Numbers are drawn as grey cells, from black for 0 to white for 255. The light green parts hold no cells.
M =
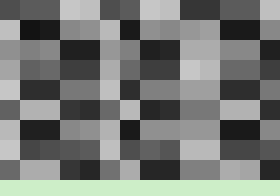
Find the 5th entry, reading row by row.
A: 191
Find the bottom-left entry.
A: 105
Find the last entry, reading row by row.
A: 38
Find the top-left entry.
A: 78
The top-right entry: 191
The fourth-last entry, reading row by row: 128
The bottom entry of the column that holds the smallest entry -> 172
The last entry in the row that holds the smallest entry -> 136
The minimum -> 19
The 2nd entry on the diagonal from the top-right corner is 26
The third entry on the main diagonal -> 136
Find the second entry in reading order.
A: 91
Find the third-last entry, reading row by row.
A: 172
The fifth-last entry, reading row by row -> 128
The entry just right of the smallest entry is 26
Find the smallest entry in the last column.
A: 32
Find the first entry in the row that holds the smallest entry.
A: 191
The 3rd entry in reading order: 91
